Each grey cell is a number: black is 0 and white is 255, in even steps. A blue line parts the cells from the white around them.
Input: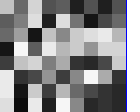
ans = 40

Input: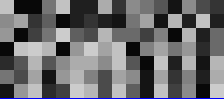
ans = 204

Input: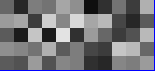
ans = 155

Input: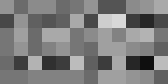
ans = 96

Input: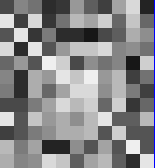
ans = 229
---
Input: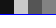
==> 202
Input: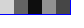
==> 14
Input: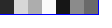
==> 22
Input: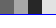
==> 167
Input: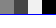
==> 69
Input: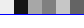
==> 128
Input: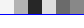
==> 222
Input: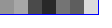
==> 116
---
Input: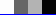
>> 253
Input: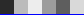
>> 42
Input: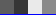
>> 93
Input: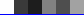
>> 254
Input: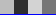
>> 189
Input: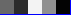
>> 104
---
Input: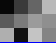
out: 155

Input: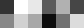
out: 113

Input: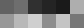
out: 196

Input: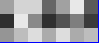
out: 126

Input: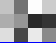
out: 41

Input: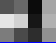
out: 23

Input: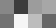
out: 189

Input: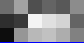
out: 212

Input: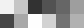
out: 114

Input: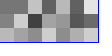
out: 87
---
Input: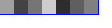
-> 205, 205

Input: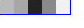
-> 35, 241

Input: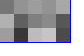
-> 127, 197

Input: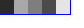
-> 126, 229

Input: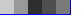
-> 46, 203

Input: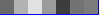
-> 155, 225

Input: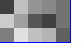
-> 86, 224
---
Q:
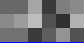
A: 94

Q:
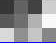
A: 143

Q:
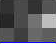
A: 62

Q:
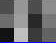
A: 191

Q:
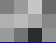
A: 115

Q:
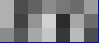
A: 55
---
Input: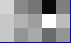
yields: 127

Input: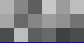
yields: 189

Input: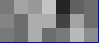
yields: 109

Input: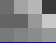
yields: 57

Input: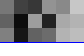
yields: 199

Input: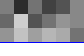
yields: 136
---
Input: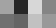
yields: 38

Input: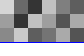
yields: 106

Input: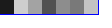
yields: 206

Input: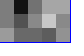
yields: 18

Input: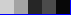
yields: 163

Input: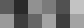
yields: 42

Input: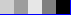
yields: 157
